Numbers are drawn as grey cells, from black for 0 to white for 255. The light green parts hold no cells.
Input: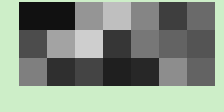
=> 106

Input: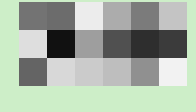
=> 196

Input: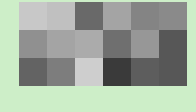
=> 138

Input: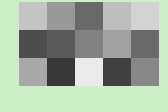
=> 211

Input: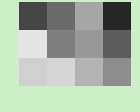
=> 38

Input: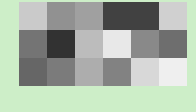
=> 208

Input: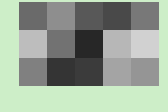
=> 120

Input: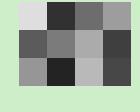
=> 157
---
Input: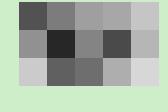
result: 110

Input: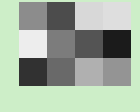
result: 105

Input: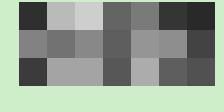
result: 172

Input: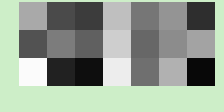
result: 111

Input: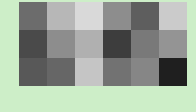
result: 114

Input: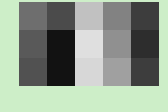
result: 215
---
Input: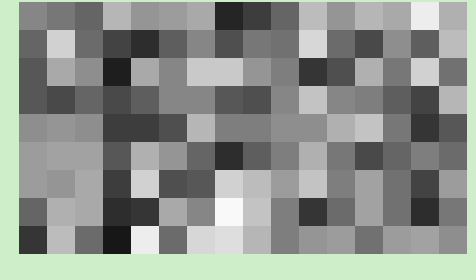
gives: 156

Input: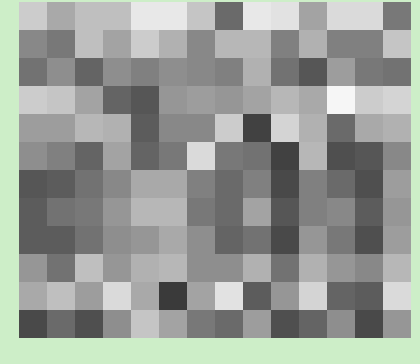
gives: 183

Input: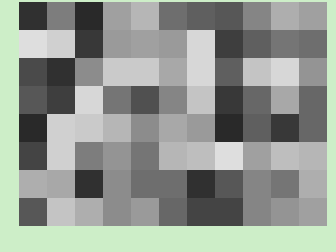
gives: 182

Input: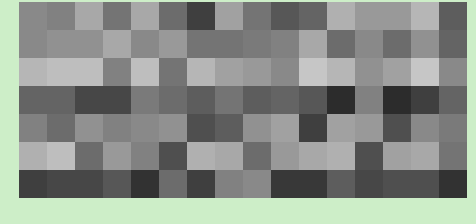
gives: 122

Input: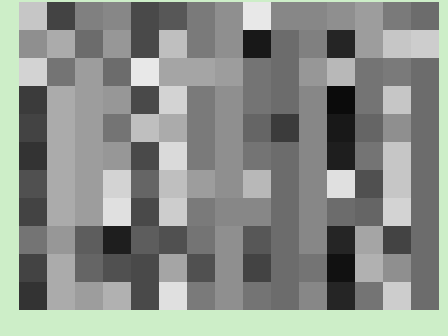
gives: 108

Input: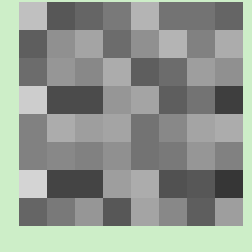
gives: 129

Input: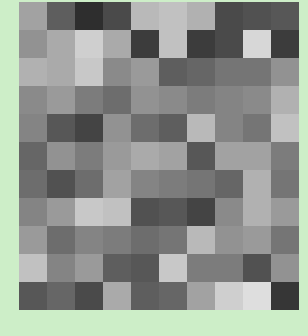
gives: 117
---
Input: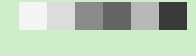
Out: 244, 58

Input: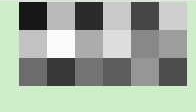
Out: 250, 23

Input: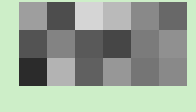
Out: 213, 43

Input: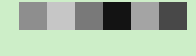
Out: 198, 19

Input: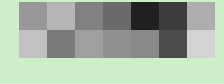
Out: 211, 33

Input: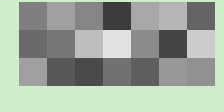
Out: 226, 60

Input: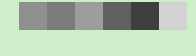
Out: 211, 62

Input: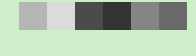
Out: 219, 52

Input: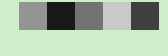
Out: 201, 24
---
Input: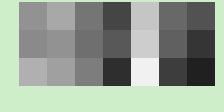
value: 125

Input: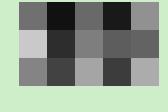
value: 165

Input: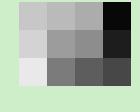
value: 93

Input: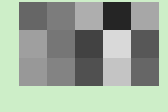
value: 80

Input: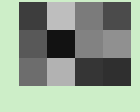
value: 53

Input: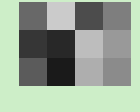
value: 174
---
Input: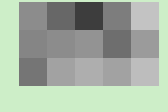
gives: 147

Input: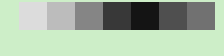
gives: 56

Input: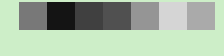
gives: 80

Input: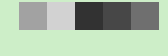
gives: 50

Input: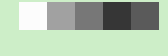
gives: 119

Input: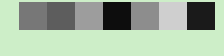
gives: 13

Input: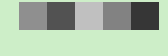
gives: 192
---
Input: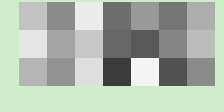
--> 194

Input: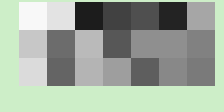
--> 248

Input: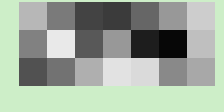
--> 183

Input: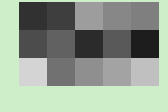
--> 49

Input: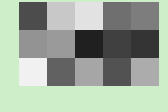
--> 76

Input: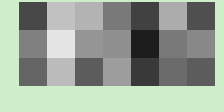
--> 72

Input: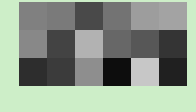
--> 128
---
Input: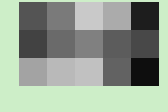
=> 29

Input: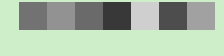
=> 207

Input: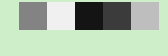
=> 190

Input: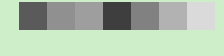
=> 129

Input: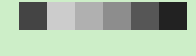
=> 86

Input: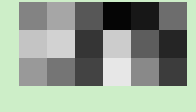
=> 23

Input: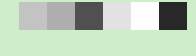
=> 254

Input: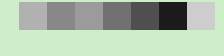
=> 79
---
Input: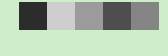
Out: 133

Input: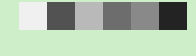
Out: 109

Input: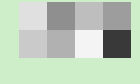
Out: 157

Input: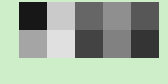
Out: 67

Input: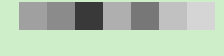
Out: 139

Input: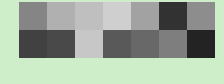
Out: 65

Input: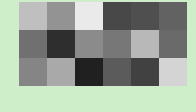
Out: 65

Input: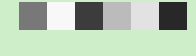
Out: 120

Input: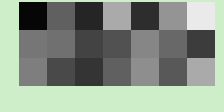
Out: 45

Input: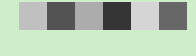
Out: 103
